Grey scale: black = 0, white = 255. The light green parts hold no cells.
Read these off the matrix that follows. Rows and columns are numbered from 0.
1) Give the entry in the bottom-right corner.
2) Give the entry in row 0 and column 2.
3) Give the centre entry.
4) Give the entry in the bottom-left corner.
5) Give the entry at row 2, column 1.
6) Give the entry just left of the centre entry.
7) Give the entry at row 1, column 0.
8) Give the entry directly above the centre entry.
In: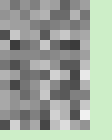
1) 147
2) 147
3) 190
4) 79
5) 159
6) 179
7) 147
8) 128

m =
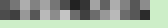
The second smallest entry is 43
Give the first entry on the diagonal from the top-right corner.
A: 140
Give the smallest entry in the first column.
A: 76
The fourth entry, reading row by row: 130
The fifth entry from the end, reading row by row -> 152
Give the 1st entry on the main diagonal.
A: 87
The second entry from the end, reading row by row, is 87
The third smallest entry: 52

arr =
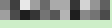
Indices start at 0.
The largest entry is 232
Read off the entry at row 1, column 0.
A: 159
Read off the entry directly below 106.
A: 116
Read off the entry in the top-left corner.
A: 127
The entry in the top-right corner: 96

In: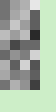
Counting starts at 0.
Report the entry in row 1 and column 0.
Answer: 115
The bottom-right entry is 63
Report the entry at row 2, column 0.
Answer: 136
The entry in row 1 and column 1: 167
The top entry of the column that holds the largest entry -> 231
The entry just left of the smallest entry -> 188

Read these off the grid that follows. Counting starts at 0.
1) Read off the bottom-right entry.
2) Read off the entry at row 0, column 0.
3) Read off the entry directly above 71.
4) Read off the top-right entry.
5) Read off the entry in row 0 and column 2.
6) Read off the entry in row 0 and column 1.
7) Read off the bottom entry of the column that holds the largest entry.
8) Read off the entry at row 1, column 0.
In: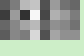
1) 144
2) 92
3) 81
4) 103
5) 185
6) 124
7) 216
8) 60

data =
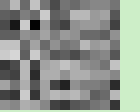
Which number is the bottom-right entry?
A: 53
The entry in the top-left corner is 126
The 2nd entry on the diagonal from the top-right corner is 163
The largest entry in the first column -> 203
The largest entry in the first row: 194
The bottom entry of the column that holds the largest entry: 135
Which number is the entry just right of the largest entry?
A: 95
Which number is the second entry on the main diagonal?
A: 86
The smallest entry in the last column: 43
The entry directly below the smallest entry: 135
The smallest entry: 3
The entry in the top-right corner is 116
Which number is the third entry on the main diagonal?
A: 203
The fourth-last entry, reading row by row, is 95
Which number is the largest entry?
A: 214
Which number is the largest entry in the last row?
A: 174
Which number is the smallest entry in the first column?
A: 53
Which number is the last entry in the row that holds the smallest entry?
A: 65
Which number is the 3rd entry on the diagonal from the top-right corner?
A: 154
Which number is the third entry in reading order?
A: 106
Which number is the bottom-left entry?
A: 145
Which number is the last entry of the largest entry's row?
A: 86

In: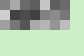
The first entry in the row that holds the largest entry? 207
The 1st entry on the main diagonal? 130
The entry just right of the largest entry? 65
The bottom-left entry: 159
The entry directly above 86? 76
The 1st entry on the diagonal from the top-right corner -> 106
